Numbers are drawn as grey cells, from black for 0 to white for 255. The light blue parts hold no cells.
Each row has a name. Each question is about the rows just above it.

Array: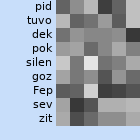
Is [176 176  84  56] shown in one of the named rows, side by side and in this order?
no
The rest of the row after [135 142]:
[56]
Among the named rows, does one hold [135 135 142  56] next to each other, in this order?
yes
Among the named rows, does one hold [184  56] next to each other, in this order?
no
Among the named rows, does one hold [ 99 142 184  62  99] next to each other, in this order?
yes

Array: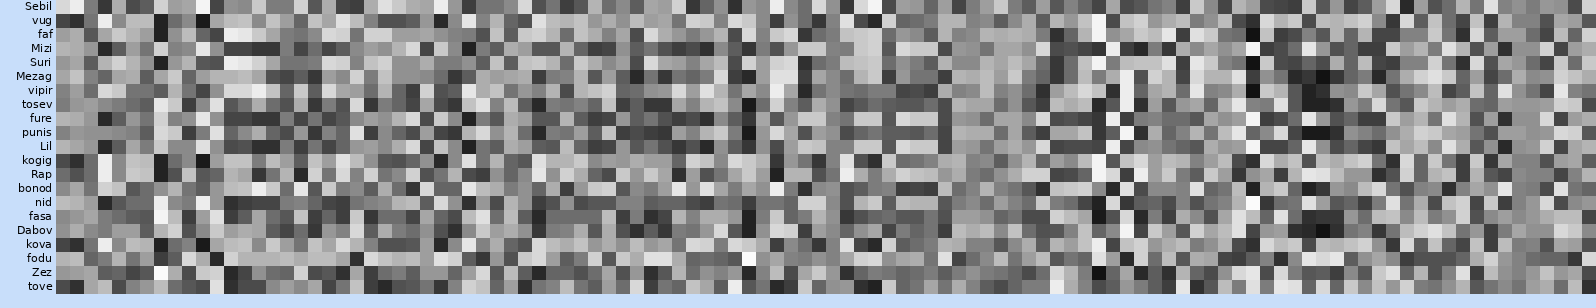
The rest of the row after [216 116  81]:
[130 138  48 130 166 145 230 130 124  75 224 116 101]
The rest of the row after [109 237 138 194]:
[188  34 109 138  26 158 194 194 124 188 158  93 194 158 224 188 145  87
  81 101 145  41 138 224 116 180 101  87 224 180 180 201 138 158 151 173
 158 158 101 209 194 138 216 201 180  55 151 116  55 130 224  81  48 201
 109 116 130 173 180 130 138  93 145 180 101 158 138 188 244  87 194 216
 158 188 180 130 158 188  75  48 216 173 194  81 188 173 194 209 116  48
 216 101 201 116  62 201  55 166 130 130  81 158 166  93]
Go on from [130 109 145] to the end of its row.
[173 209 201 166 158 116  81 158 158 145 151 216 209  87]
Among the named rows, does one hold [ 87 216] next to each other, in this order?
yes
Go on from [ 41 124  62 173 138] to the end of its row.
[ 81 166 224 188 101 224 109  48  55  55 151 109 188 194 138 188 124 145
 209  81 138 158 138 151 173 188 188  69]
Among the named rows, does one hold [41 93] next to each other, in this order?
yes
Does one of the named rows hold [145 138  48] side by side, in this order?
no

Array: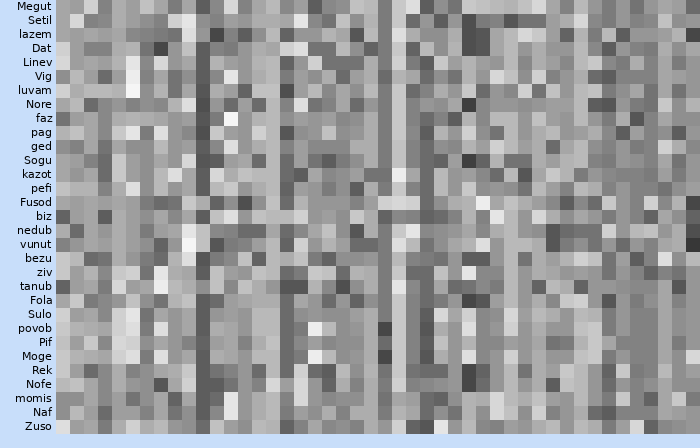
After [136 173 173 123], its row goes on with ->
[193 130 107 143 136 179 158 208 185 158 173 107 166 185 143 130 150 123
 130 208 173 136]
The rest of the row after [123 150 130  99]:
[166 143  99]
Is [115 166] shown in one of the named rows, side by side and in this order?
yes
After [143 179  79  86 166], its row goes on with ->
[185 150 173 150 150 185 136  93 150 130 123 173 143 166]
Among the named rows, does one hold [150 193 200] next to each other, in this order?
yes

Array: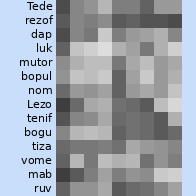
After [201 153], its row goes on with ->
[176]
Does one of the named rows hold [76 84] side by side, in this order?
no
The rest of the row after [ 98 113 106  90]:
[106]

